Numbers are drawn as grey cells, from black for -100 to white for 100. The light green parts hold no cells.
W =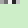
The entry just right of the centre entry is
-70
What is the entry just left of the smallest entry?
89
